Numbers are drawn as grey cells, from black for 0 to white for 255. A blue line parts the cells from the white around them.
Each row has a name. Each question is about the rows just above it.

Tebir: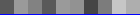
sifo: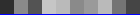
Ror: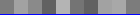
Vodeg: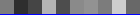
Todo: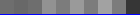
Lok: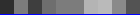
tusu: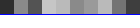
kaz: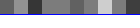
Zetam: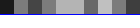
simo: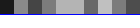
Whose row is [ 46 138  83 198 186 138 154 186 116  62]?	tusu
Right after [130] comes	[89]

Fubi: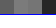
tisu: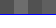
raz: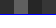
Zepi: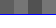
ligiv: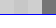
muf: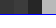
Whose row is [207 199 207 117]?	ligiv
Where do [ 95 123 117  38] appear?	Fubi
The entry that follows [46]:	[95]
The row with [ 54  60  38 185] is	muf
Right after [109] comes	[81]
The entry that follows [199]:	[207]

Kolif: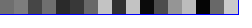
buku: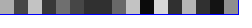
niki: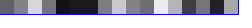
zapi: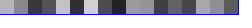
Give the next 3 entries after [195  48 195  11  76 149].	[188   5 104]
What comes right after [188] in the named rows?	[5]
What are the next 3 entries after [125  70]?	[111  42  56]
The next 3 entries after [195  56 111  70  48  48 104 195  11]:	[215  48 181]
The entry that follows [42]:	[56]

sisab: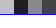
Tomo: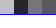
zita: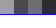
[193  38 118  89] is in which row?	Tomo
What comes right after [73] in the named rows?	[111]
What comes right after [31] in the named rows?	[138]

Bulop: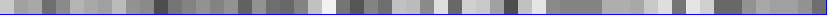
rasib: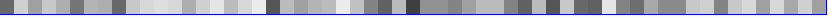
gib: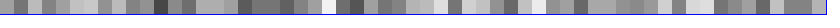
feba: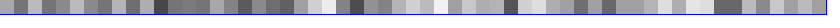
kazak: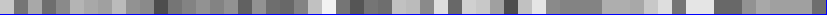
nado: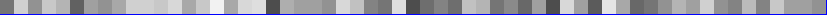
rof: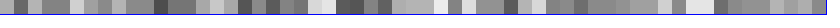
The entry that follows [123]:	[117]
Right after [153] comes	[208]
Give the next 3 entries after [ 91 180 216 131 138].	[110 138 138]

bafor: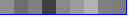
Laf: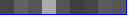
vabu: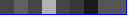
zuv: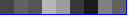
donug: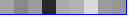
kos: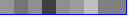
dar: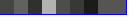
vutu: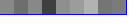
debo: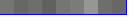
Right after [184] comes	[156]
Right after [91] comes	[85]
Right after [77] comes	[56]
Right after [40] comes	[171]
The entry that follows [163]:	[136]

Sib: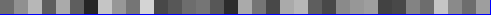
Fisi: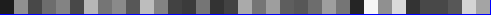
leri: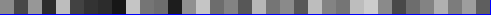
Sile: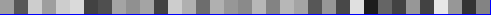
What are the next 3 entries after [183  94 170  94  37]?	[197 151 117]
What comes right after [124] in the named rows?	[158]
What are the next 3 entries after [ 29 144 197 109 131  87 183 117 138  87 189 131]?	[117 189 205]
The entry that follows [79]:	[164]
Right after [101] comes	[66]
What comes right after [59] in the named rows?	[117]

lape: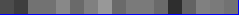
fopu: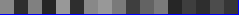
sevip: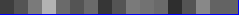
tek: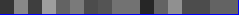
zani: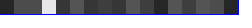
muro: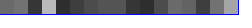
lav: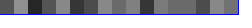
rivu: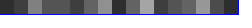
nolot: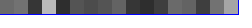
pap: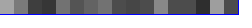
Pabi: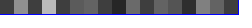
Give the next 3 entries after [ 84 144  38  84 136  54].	[ 76 136 106]
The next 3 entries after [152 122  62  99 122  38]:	[62 46 76]
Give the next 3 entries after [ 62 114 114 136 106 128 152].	[106 122 122]
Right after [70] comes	[76]
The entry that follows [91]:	[99]

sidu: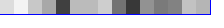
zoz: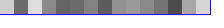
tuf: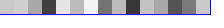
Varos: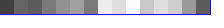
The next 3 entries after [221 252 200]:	[221 206 154]
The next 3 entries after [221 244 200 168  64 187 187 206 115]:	[ 56 146 122]
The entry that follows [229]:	[187]

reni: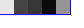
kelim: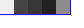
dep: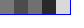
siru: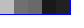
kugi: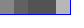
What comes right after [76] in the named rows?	[112]
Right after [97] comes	[83]
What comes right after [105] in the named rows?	[25]
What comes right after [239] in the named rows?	[69]

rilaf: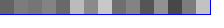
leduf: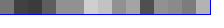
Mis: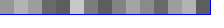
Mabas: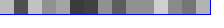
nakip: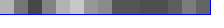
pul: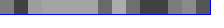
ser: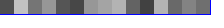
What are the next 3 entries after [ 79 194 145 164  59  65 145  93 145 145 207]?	[138 117 179]
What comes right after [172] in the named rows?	[111]

